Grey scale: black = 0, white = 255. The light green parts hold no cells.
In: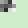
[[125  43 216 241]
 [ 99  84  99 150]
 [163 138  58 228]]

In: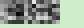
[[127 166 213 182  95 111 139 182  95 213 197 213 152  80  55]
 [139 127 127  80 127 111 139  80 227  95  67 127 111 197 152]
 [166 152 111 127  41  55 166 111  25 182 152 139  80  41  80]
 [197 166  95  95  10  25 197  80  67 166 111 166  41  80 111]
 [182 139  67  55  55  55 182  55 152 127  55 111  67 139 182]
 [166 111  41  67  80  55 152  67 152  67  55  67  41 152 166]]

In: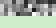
[[177 125 223 192  55 100 100  84 248 208 137 223  84 235]
 [208 100 192 125 137 112 149 177  24 112 161 177 149 192]
 [149 161 177  71 177 161  40 112 137  55  71  84  40  55]
 [208 125 161 125 149 112  55 235 125 137 177 223 100 161]]

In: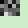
[[  9  74 157  33 130]
 [ 33 218 142  90  47]
 [ 59 115  90  90 102]
 [142 115   9 173  47]]

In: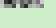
[[203 144 144  72 219 100  44 171 187 171 132]
 [187  56  30 116 159 100 132  87 159 116 203]]

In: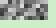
[[ 74  90 204 189 132 117 117 162 162  61 147 104]
 [132 147 189  90 162 218 117  74 104 117  45 132]
 [ 61 132 147 174  74 104 189 174 174  90  90 162]
 [147 117 132 147 132 218  61  90 174 218  90 104]
 [204 204  74 162 104 189 104 117 117 147 174 189]]
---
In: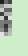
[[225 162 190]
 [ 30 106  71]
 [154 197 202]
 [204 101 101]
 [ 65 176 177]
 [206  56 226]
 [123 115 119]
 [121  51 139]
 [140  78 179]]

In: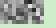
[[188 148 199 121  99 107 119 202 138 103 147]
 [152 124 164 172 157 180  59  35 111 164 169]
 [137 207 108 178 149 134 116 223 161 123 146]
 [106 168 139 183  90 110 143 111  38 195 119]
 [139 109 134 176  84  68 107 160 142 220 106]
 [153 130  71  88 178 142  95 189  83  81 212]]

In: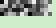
[[ 13 116 187 167  81 231 155   3  78  92 100 218 106]
 [ 13 225  63  81 155  63  72 148 237  72 132 181  97]
 [188 184  51 167  80 136  19  34 114  58  93 138 225]
 [100  40 119  27  24  65 208 100 101  55 162 191 223]]

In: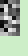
[[191 196 142 115  97]
 [ 44  12 138 117  88]
 [146 213  44 202 153]
 [  7 231  80  98  48]
 [106 178  78  99  76]
 [156 241 207  20 115]
 [ 18  43 153 231 172]
 [  9 153 118  69  58]
 [148  10 228 199  78]]

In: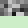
[[ 90 127 163  21 205 203  92]
 [111 107 194 155 125 153 130]
 [149  60 155 195 190  96 100]
 [105 140 203  89 101  39  65]]

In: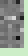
[[111 111 138 119 111 149]
 [106  95 126 103  36 149]
 [115 113 122 123 116 144]
 [139 120 122 115 126 154]
 [137 126 119 123 116  96]
 [ 85 157 178 214 101  33]
 [141 111 117 123 126 128]
 [115 111 155 111  96 133]
 [111 107 133 119 106 191]
 [134 117 131 127 126 138]
 [104 105 129  99  16 138]
 [132 124 124 123 131 138]]

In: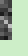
[[ 44  23  88]
 [115  77  60]
 [ 87  88  59]
 [ 56  53 108]
 [ 29  69  30]
 [145 100  74]
 [ 84 180  78]
 [ 97  78 193]
 [ 73  52 115]
 [ 97  71  73]]

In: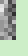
[[120 158 184  56]
 [145 200  74 149]
 [220 173 103  61]
 [232 125  75 107]
 [185 126 125  47]
 [170 176  93 119]
 [150 164  87 190]
 [151 174 124  89]
 [153 121 154 103]
 [181 162  95 131]]
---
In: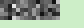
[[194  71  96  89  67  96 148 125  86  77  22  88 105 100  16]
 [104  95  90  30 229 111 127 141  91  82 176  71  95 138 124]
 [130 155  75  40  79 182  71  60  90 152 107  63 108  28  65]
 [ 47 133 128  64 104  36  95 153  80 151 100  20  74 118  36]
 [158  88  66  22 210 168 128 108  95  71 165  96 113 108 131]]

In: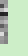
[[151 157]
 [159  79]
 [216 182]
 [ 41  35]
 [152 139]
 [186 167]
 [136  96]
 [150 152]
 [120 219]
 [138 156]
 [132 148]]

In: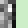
[[ 71 201 152  73]
 [ 26 106 125 225]
 [ 48  79 141 253]
 [ 26 182 126 125]
 [ 46 196 137  96]
 [ 16 161 118 158]
 [ 15 135 117 192]]

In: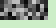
[[ 40  43  98 147 187 189  53  12  96 201 125  54]
 [ 48  59 126 129  34 127 113  35 112  95  19 184]
 [ 10  32 173 128 148 185 194 151  61  86  20 147]
 [ 61 168 123   4 186 105 158  68 193  81 189  72]
 [156  25  58  28  14  74 148 186  20 110 103  17]]

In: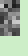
[[ 98 151 129 130  43]
 [ 46 199  30 133  31]
 [102 123 149  72  94]
 [151  72  79 147 141]
 [109  54  92 130 174]
 [202  54 164  85 198]
 [129 124 118 100 141]
 [ 77  79 135  89  76]
 [ 77  85 121 153  62]]

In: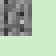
[[127 164  52 131 113 139 154 131]
 [105 152 100 109 110 158 112 148]
 [104 143  87 106 128 137 109 140]
 [ 98 131  68 154 137  88  43 138]
 [114 155  52 156 132 109 116 140]
 [125 136  74 151 121 106 194 134]
 [131 147 108 107 103 100  84 135]
 [102 114  60  96 136 110  62 107]
 [120 147  65 155 124 114 160 139]]
